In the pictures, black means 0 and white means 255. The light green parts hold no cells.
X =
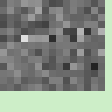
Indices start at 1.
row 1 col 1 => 93
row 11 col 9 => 105
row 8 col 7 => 116
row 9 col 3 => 118
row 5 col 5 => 90
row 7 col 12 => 109
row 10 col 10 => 56
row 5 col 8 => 127
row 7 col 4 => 114
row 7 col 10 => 120
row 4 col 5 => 84
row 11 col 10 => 107
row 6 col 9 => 128
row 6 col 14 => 100
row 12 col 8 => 127
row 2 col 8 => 133
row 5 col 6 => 101
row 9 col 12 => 108
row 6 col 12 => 160
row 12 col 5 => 102
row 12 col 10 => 81
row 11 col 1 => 118
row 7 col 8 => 108
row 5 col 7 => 101
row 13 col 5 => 122
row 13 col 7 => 106
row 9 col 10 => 110
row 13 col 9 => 120
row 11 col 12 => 103
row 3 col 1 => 82
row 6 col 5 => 156
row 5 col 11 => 66
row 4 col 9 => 118
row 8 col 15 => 161
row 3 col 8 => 107

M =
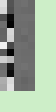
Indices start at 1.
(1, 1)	222
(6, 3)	106
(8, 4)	108
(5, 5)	107
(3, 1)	78
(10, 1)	107
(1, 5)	105
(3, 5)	111
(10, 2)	26
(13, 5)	108
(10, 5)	110
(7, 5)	106
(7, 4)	110
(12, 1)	173
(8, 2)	4
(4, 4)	109
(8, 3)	110
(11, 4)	107

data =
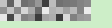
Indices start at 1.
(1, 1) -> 195
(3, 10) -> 217
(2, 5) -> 171
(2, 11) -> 186
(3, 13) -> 157
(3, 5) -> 142
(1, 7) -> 63
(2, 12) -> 132
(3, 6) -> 60
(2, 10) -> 160
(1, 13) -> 138
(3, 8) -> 174

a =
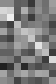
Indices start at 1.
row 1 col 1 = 140
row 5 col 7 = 131
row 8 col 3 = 133
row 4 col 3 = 190
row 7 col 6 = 226
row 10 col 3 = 136
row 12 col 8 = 152
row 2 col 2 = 206
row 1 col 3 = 93
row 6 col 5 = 198
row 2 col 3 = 91
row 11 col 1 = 164
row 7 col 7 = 167
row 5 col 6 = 163
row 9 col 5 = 151
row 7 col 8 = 104
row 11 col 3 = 149
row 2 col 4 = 175
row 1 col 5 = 56
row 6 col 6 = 120
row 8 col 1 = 97
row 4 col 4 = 110
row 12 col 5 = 91
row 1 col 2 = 140
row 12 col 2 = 128
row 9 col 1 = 129
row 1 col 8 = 157

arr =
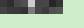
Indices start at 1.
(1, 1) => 57
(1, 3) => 72
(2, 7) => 60
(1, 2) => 46
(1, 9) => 53
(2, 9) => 85
